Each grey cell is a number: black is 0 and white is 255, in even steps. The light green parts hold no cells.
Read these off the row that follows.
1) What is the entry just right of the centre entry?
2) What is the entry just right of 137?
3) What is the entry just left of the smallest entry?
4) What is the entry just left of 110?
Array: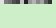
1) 151
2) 163
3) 193
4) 122

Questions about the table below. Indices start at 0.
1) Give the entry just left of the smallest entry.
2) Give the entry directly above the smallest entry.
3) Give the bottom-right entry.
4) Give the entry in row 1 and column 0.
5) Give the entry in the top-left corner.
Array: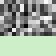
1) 71
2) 96
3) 108
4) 71
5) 223

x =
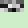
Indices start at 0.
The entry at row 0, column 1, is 147
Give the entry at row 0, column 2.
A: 117
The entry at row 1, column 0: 25
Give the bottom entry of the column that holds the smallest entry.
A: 10
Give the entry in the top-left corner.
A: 117

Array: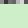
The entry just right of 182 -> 213
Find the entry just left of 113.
57

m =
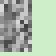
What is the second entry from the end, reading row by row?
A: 216
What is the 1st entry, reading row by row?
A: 143
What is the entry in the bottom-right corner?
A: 131
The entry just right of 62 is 100
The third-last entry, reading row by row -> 87
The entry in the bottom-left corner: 172
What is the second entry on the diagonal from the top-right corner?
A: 200
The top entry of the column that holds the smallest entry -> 200
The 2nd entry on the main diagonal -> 74
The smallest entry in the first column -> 115
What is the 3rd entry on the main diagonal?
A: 115
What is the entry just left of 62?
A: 172
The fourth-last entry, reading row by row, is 159
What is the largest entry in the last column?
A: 216
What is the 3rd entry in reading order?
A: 131
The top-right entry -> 115
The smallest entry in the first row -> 87
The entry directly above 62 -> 200
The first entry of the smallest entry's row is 186
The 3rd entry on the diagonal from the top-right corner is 131
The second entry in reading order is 200
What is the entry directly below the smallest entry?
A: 74

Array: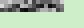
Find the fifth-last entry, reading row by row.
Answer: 177
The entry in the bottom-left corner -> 68
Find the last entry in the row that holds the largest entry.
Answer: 123
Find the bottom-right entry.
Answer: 109
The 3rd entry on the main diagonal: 53
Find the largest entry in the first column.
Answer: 217
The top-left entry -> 177
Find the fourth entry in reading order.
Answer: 162
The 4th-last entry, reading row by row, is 148
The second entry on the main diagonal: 162
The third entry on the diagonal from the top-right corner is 191
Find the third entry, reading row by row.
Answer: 204

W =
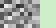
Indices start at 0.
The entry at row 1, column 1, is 234
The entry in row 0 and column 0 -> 157
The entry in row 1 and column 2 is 206
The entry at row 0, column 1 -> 89
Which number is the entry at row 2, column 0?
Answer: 194
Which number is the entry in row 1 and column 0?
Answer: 47
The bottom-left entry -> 89
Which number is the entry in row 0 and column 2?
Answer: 76
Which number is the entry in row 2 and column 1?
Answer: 145
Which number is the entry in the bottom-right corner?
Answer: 145

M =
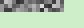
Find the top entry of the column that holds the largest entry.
75
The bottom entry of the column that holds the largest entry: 50
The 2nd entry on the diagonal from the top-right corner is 179
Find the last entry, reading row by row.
151
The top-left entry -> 75
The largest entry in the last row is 194
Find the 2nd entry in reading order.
194
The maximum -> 219
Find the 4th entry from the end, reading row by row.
104

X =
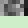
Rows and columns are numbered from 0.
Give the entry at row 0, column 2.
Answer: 95
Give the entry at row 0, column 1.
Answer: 157
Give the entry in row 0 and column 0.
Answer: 144
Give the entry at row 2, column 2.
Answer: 108
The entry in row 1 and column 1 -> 69

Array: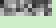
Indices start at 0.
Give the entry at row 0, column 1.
144
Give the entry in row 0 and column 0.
34
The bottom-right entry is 144
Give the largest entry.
220
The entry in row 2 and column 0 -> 174
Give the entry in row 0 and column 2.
158
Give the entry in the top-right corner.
113
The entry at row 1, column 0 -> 76
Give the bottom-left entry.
188
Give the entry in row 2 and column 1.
100
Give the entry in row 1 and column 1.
128
